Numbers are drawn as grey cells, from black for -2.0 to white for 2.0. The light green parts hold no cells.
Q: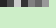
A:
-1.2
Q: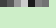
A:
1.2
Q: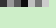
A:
-1.8
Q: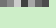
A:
-1.0
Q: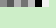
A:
-0.2
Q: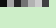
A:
-0.2
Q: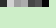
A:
0.7
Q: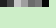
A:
0.5
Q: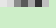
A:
-0.6
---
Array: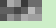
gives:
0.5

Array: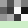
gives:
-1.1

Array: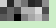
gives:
1.0

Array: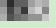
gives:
0.3

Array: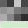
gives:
-0.7

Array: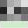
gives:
0.5

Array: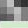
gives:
0.8
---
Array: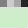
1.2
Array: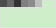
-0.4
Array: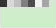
1.4
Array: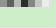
-0.5
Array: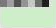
0.5
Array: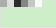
1.5
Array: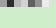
-1.3
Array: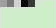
-0.1
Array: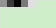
-1.1
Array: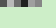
0.9
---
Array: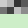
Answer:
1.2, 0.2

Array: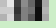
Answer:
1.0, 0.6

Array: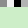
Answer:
0.2, 0.8

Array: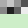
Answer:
0.7, 1.7

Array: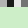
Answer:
0.8, -0.2

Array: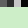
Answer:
-0.5, -1.9
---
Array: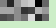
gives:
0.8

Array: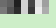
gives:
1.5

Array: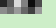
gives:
-1.8

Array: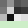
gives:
-1.3

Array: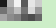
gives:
1.4

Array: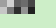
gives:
-0.3

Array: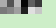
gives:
-0.5
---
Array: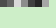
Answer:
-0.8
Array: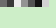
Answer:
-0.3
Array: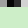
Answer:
0.5
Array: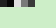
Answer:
-1.5
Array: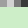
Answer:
0.5
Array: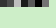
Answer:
-1.2
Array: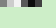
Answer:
0.0
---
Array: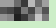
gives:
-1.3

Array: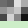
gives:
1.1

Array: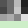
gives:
1.1

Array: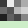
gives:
0.9

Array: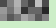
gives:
0.6

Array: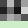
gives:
-1.7
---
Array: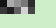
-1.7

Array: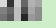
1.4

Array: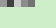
0.4

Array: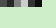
-0.8

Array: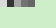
1.4

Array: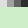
1.5

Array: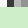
1.9

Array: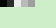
-1.9

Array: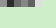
0.3
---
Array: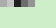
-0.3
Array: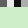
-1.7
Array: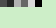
1.4
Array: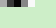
0.1
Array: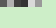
1.4
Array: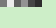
-0.9
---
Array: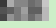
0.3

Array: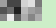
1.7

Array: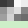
1.3

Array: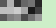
0.0

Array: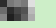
-1.5

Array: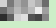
-0.5
